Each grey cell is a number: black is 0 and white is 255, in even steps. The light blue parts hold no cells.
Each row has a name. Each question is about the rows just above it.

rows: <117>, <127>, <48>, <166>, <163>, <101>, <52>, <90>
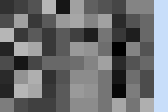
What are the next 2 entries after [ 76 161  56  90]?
[154 167]
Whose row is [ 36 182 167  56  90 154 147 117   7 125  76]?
<52>
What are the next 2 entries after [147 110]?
[  1 132]
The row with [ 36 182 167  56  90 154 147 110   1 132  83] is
<166>
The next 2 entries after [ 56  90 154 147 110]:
[  1 132]
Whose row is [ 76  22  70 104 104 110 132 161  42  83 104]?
<163>

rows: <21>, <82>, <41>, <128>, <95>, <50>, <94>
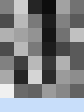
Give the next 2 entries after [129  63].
[185  57]
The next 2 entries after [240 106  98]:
[155 135]
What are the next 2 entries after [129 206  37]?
[ 13 162]
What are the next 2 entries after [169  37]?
[213  44]

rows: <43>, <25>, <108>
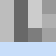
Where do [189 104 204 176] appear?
<25>
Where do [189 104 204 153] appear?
<43>

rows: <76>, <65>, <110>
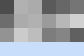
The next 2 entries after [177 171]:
[ 90 103]
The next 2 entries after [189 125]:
[133  96]

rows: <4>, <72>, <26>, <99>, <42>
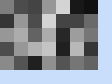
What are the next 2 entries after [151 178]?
[196  32]
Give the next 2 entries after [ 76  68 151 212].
[24 16]
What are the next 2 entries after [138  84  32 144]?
[ 84 118]
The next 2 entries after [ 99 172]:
[ 39 157]

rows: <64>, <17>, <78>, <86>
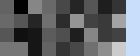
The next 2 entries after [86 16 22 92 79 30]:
[134  58]
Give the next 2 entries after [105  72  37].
[86 30]

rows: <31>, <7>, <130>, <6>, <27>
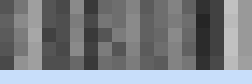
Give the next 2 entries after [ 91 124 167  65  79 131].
[57 85]
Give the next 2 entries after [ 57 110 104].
[124  97]
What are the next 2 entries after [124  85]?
[131  91]
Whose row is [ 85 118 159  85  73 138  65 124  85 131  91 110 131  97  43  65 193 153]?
<6>
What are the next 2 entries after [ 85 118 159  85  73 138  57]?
[104 110]

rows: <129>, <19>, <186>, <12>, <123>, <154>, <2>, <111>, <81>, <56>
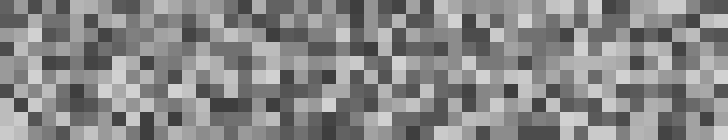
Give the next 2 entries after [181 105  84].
[194 105]
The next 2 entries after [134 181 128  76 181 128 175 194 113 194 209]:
[ 68 154]
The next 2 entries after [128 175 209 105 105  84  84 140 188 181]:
[168 134]
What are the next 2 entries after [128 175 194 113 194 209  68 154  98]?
[ 62 188]
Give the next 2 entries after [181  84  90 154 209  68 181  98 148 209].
[148 113]
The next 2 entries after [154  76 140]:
[140  76]
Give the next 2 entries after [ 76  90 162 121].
[175 134]

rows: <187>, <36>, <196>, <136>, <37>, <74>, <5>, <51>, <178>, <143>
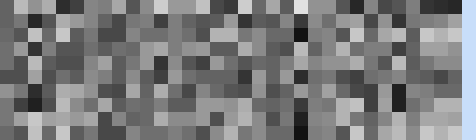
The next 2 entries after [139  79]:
[119  32]
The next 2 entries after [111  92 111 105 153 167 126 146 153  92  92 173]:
[139  92]

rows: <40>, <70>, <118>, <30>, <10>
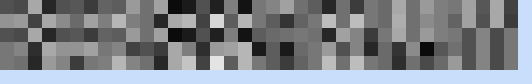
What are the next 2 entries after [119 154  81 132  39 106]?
[ 52 139]
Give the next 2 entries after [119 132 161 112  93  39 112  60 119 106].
[168 112]
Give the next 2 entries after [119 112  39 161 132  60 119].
[168 112]
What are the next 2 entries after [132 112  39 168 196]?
[ 66 228]
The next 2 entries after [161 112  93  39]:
[112  60]

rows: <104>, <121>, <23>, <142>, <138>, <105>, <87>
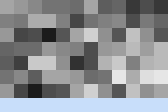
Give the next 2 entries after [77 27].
[ 85 165]
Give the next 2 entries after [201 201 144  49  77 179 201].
[128 179]
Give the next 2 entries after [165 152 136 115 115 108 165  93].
[101  56]
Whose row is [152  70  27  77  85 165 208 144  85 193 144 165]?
<87>
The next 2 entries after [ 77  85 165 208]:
[144  85]

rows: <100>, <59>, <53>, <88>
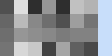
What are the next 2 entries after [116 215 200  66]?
[165  96]
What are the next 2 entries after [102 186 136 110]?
[ 80 158]

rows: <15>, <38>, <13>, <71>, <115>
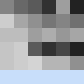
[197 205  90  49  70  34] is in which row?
<71>
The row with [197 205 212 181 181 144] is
<115>

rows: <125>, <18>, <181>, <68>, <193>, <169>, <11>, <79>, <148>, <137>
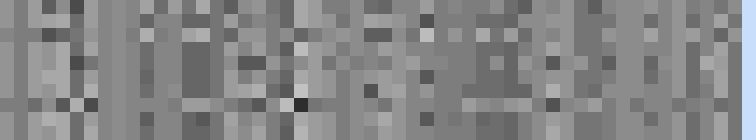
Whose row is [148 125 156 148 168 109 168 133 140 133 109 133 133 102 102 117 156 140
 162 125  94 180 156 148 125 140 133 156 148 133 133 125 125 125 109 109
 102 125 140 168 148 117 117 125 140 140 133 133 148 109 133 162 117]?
<137>
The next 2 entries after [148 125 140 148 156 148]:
[133  88]
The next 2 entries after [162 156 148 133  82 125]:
[125 125]
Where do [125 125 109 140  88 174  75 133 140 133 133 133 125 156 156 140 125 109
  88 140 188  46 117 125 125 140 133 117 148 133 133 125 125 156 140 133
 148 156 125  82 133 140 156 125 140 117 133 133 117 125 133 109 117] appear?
<79>
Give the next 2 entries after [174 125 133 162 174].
[117 102]

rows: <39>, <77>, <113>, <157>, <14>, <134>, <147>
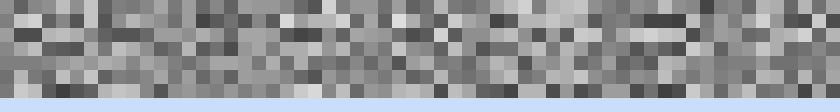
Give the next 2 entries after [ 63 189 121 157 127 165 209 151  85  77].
[202  77]
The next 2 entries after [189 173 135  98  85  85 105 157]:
[157 143]
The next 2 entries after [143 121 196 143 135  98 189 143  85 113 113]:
[165 189]
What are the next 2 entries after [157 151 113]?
[77 91]
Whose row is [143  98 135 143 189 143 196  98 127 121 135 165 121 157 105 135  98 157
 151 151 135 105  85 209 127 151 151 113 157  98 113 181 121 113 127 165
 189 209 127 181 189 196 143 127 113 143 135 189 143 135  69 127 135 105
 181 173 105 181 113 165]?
<39>
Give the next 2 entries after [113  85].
[135  91]
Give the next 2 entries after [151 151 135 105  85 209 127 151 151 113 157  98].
[113 181]

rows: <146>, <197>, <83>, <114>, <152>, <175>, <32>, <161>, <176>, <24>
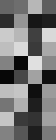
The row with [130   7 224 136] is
<152>
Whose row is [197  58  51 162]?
<176>
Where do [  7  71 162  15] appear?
<175>
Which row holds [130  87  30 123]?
<24>

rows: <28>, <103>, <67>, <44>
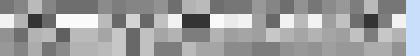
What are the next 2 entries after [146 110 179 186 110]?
[118 118]
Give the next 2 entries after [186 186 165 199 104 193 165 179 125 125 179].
[159 165]

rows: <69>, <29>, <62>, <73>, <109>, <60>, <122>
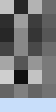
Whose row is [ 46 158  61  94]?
<29>
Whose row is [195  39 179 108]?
<69>

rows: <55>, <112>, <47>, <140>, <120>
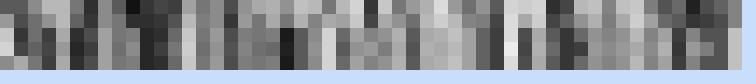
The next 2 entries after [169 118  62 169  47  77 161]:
[118 125]
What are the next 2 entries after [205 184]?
[131 125]
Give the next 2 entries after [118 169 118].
[176 131]
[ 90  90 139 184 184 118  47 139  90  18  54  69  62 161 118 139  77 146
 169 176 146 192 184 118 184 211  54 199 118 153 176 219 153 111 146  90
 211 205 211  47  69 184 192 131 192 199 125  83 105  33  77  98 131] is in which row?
<55>
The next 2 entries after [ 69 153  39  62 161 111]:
[139  39]

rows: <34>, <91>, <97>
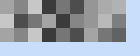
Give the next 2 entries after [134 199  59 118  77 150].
[171 178]
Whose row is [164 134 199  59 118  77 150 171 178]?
<34>
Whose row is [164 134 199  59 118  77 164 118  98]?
<97>

